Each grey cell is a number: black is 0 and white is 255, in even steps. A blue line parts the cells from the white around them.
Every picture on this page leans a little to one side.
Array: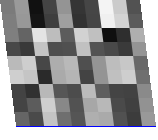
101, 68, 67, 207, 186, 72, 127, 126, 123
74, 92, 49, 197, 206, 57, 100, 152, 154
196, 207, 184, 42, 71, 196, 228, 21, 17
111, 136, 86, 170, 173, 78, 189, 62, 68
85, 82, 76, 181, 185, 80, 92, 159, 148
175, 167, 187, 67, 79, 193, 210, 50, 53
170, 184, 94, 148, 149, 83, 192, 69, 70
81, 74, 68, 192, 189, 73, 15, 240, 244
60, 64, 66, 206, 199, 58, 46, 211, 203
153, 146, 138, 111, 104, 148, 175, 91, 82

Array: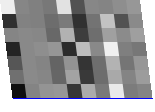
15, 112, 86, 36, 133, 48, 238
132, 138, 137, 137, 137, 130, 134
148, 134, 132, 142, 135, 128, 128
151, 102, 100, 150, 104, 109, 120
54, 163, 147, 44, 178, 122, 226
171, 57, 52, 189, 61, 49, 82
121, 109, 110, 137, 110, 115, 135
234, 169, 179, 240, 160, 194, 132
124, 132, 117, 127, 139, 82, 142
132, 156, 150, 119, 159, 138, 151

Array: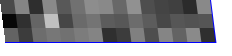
99, 7, 74
60, 48, 133
109, 101, 46
119, 192, 137
113, 70, 88
124, 106, 113
132, 116, 141
47, 92, 137
60, 87, 104
128, 108, 145
78, 92, 78
133, 71, 68
99, 86, 64
138, 82, 43
47, 85, 137

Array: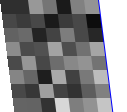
100, 72, 133, 74, 140, 98, 71, 47
99, 55, 102, 150, 75, 106, 59, 47
50, 159, 30, 71, 81, 35, 72, 152
215, 67, 169, 109, 163, 67, 26, 117
126, 50, 65, 136, 78, 125, 59, 26
146, 93, 121, 147, 113, 72, 72, 129
197, 128, 188, 115, 165, 39, 13, 148

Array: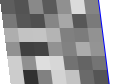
204, 206, 145, 174, 120, 94
49, 144, 64, 195, 86, 83
129, 222, 67, 196, 79, 137
211, 215, 146, 180, 134, 90
194, 114, 130, 128, 167, 144
106, 100, 172, 124, 87, 219
85, 116, 148, 146, 122, 132

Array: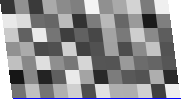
115, 22, 192, 145, 202, 233, 53
192, 135, 136, 171, 97, 220, 145
116, 35, 223, 75, 234, 108, 58
176, 95, 143, 80, 117, 102, 170
208, 234, 119, 208, 62, 187, 139
78, 164, 214, 65, 97, 50, 127
225, 41, 85, 81, 71, 124, 244
175, 124, 84, 161, 163, 185, 144
174, 89, 154, 76, 121, 103, 169
208, 83, 108, 139, 206, 154, 211
64, 174, 101, 195, 138, 26, 123
238, 41, 86, 83, 93, 127, 239

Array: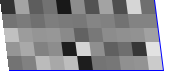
115, 149, 192, 116, 50
129, 169, 156, 123, 164
187, 130, 149, 112, 93
168, 141, 151, 126, 114
189, 29, 138, 122, 24
29, 212, 98, 120, 141
116, 143, 120, 133, 82
119, 96, 140, 129, 163
144, 110, 144, 114, 78
147, 54, 146, 131, 214
203, 226, 161, 131, 111
